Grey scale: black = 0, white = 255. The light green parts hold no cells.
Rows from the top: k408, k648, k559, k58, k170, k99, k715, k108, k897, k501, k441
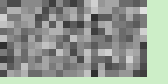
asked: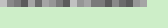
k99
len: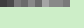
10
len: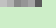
6
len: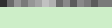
16
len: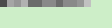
13
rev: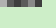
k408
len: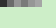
6

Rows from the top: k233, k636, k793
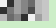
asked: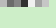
k793
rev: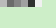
k233
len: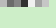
7
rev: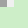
k793
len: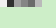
6
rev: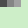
k636
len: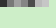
7

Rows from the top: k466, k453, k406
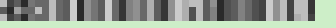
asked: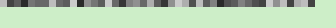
k406

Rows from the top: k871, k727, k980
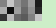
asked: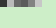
k980
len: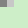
2
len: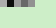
5
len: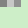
3

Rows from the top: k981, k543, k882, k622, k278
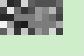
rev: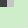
k278
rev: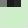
k622
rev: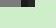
k622
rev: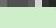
k981
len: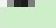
5

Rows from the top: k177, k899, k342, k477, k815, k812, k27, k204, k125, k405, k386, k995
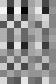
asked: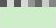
k477
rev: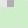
k899
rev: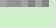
k386
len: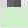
4
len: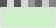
8

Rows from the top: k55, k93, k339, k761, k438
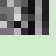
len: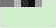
6
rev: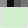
k55
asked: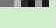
k93
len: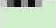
6
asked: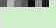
k55

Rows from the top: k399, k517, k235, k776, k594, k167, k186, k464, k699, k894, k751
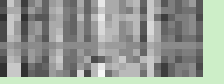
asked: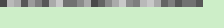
k699
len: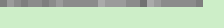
29
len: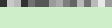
16
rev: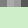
k235
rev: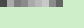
k167

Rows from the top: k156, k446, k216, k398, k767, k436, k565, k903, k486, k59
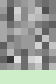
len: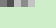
5
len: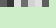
7
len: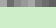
8
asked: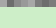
k156
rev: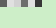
k486

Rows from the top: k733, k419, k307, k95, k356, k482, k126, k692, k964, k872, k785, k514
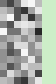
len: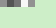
5
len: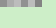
6
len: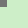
1

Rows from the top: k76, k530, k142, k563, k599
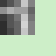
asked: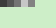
k76
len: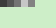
5
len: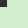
1
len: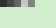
5

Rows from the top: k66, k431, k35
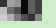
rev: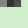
k35
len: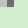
2
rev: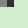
k35
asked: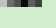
k431
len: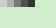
5

